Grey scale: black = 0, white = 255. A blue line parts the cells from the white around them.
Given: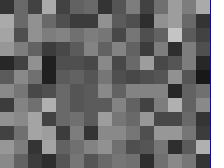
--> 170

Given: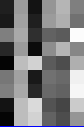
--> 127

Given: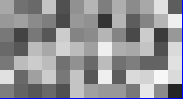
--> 93

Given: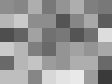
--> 120

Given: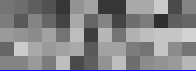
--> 132

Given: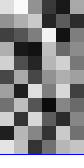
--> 168

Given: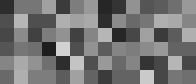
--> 153

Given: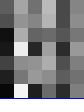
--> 133

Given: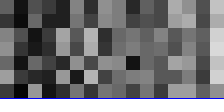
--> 194
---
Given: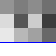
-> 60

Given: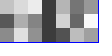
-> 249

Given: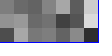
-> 218

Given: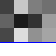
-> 157

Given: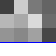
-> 108

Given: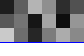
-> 150

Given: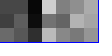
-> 165
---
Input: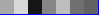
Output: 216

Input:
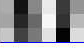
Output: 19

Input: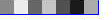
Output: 236

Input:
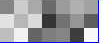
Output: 204

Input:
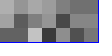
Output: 149

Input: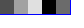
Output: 161

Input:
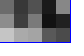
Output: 56

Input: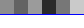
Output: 99
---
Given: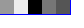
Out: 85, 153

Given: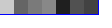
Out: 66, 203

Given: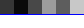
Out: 200, 54

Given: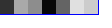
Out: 204, 49

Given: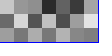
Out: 165, 158

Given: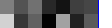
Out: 70, 210

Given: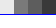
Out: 57, 234

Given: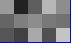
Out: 141, 86

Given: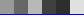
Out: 224, 153
